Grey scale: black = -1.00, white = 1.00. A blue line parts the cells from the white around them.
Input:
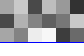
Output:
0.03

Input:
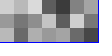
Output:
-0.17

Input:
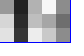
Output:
-0.58

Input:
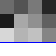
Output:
0.41

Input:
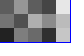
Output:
-0.01

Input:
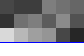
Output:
0.44

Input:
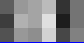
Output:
0.19
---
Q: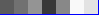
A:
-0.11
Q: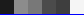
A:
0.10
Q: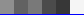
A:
-0.23
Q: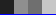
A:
0.12
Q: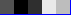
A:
-1.00
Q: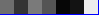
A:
-0.59
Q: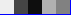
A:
-0.46
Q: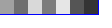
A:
-0.13
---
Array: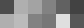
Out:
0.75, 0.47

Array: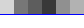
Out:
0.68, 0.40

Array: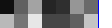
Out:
0.81, 0.54

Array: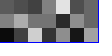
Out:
0.78, 0.62

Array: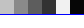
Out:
0.89, 0.52

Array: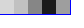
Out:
0.69, 0.51

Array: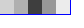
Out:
0.85, 0.65

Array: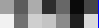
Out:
0.89, 0.71

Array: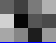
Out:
0.64, 0.39

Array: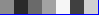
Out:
0.93, 0.63
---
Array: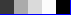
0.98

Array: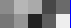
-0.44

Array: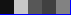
-0.50

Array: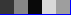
0.70

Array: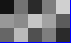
-0.01

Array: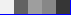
0.06

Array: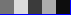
0.35
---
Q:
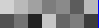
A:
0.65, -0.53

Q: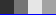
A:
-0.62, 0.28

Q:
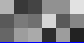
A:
0.41, -0.73

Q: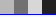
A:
0.44, -0.74

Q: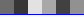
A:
-0.15, 0.14

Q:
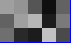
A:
0.25, -0.42

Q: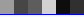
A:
0.22, -0.62

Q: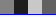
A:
0.02, -0.24

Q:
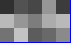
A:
-0.62, 0.08

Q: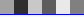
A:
0.27, 0.00
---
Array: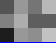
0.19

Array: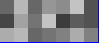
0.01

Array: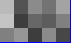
-0.52

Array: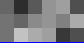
0.25

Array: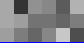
0.06

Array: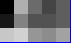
0.18

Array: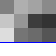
-0.08

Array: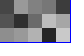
0.40

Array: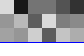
-0.27
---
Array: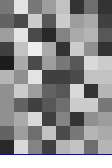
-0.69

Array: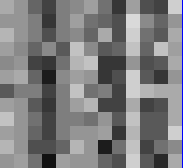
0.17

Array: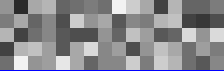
-0.13

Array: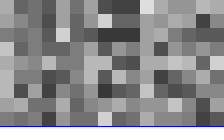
-0.02

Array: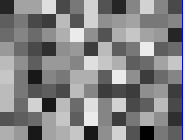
0.37

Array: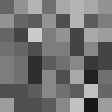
0.23

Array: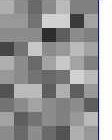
0.10
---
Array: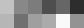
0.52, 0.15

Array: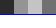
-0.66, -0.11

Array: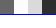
-0.20, -0.64

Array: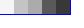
0.92, -0.56

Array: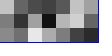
0.53, -0.67

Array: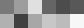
-0.05, 0.94

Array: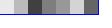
0.83, -0.21

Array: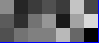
0.10, -0.98
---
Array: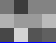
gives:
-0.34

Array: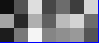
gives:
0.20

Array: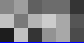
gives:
0.32

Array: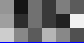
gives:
0.07

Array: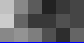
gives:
-0.65

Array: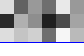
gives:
0.93

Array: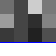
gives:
-0.74

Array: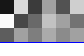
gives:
0.09
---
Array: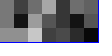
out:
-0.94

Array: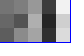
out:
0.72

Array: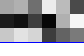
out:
-0.04

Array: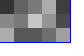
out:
0.25

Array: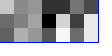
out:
0.83

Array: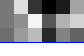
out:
-0.23

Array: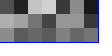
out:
-0.09

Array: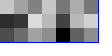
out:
0.11

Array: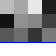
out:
-0.04

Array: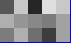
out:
0.27
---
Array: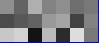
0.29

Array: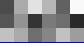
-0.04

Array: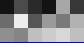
0.21

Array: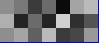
0.63

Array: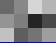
-0.01

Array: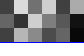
-0.01

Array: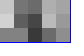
-0.45
